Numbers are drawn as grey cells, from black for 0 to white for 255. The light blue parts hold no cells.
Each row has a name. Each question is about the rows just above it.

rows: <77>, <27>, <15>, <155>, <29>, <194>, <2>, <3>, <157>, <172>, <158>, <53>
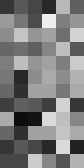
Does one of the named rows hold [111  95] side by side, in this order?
yes
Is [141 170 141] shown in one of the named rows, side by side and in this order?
yes

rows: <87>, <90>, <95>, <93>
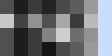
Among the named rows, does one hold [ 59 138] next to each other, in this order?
no
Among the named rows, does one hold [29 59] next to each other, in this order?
yes
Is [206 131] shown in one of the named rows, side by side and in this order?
no
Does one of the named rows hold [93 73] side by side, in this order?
no

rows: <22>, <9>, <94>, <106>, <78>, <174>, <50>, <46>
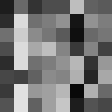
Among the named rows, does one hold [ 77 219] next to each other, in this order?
yes
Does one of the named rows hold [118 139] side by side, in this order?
no
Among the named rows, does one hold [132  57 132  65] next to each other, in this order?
yes
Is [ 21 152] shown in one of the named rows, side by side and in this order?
no
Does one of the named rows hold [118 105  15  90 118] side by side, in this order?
no
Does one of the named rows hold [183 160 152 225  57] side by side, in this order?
no

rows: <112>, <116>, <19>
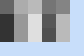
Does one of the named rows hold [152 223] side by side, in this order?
yes
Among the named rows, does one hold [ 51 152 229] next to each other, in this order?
no

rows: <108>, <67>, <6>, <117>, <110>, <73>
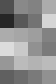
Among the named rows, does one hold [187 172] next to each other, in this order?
no
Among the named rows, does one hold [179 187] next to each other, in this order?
yes
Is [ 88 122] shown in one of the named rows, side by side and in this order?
no
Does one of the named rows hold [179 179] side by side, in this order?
no

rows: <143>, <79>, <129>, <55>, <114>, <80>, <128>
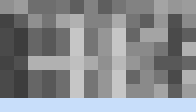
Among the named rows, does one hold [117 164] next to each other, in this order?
yes
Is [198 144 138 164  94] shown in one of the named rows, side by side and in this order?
no
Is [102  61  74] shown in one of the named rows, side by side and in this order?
no
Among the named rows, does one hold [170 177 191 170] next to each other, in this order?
no
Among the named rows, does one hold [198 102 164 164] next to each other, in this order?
yes
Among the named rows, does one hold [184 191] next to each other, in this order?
no
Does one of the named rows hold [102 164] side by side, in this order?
yes

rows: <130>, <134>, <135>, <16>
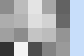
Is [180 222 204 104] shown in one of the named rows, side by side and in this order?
no
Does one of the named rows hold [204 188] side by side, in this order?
no
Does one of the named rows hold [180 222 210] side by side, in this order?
yes
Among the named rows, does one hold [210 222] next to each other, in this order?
no
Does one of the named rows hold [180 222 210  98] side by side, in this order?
no
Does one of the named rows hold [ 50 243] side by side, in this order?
yes
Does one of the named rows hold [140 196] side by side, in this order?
yes

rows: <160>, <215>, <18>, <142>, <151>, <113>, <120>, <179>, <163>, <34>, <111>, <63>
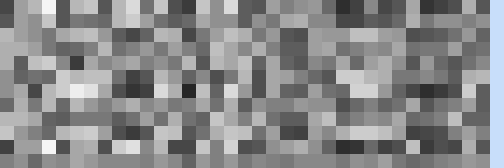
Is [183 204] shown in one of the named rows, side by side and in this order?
yes
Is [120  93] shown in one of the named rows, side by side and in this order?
yes
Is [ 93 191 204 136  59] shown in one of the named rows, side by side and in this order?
yes
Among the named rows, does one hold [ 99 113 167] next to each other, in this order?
yes
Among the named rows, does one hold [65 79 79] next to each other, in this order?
no

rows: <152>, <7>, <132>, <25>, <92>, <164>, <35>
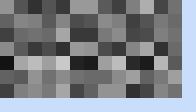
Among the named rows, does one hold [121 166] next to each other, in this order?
yes
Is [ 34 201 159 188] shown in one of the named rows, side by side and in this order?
no
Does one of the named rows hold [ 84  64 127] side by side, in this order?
no
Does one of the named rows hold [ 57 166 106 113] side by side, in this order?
no
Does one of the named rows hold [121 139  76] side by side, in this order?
no
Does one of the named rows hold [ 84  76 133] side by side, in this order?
no
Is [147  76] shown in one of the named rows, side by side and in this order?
yes

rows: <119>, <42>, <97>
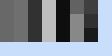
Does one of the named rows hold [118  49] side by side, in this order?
no
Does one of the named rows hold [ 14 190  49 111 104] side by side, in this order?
no
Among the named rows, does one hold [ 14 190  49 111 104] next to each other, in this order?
no
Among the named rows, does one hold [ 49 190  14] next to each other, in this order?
yes
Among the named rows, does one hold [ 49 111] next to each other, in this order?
no
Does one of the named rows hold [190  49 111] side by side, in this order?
no

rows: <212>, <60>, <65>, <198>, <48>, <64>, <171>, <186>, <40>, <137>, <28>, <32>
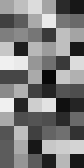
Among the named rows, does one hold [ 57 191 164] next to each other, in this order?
yes
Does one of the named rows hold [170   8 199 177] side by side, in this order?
yes
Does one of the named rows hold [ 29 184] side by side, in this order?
yes
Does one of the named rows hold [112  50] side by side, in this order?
yes
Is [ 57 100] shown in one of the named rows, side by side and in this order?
no

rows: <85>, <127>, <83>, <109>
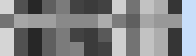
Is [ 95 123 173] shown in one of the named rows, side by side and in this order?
no
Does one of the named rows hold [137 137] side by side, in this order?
yes

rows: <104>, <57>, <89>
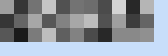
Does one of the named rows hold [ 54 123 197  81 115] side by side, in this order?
no
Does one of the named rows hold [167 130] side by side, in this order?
no
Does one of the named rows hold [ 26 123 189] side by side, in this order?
yes
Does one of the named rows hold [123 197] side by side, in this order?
no

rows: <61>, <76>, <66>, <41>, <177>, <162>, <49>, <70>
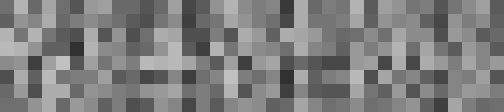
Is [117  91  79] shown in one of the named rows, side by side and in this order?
yes
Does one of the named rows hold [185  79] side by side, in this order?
yes
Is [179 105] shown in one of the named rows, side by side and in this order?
yes
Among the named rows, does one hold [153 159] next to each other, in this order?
yes
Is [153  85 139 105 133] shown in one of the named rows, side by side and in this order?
yes
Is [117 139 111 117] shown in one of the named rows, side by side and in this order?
yes

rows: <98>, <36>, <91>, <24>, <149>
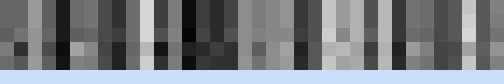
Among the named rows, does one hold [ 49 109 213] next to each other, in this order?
yes
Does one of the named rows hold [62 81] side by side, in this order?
yes

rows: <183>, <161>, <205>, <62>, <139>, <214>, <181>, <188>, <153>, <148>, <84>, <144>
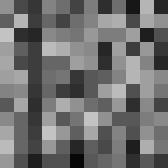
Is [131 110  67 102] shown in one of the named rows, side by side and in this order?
no
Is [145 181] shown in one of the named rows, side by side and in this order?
yes
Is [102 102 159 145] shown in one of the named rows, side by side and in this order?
yes
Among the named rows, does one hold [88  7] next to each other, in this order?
no
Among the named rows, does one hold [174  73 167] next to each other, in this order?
yes

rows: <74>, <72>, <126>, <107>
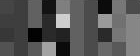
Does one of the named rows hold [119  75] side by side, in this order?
yes
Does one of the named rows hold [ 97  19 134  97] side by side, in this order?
no

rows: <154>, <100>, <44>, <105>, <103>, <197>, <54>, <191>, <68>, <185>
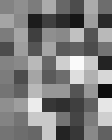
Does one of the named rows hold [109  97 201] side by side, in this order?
no
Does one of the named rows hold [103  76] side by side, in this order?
yes
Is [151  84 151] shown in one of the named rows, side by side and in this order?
yes
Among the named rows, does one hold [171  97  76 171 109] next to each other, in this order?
no
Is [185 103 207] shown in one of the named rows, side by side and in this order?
yes
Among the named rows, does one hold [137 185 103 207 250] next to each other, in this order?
yes

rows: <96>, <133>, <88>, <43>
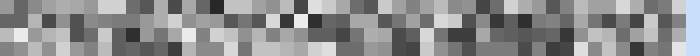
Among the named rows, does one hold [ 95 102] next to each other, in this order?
yes
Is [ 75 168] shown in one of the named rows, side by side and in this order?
yes
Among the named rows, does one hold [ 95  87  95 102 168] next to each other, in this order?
no
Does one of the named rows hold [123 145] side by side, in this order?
no
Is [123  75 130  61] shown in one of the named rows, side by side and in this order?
yes
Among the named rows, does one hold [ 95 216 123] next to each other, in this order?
no

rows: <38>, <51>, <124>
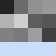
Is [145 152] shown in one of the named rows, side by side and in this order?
yes
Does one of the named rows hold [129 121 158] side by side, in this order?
yes
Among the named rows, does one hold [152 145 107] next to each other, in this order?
no

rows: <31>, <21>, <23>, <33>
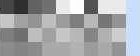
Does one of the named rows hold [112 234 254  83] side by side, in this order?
yes
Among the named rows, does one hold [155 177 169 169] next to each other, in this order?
no

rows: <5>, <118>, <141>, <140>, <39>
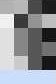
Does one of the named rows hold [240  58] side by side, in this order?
yes
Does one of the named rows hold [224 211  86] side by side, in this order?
no

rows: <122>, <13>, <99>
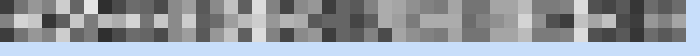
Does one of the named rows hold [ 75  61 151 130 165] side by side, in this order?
yes
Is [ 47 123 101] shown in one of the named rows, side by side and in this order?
no
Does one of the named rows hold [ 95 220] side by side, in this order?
yes
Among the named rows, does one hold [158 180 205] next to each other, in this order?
no
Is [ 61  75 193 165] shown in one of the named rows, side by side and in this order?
no
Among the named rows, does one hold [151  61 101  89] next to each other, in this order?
yes
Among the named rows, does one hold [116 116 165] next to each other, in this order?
yes

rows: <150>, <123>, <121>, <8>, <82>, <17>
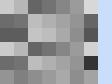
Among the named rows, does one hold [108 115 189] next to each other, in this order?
yes
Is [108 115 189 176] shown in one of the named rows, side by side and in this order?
yes
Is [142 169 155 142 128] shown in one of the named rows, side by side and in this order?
no
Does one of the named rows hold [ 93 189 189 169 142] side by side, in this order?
no

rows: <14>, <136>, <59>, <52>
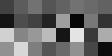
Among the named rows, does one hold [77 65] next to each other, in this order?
yes
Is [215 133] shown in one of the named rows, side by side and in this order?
no
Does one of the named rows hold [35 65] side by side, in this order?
no
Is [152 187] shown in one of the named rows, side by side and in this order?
yes
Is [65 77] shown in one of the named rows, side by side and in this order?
no

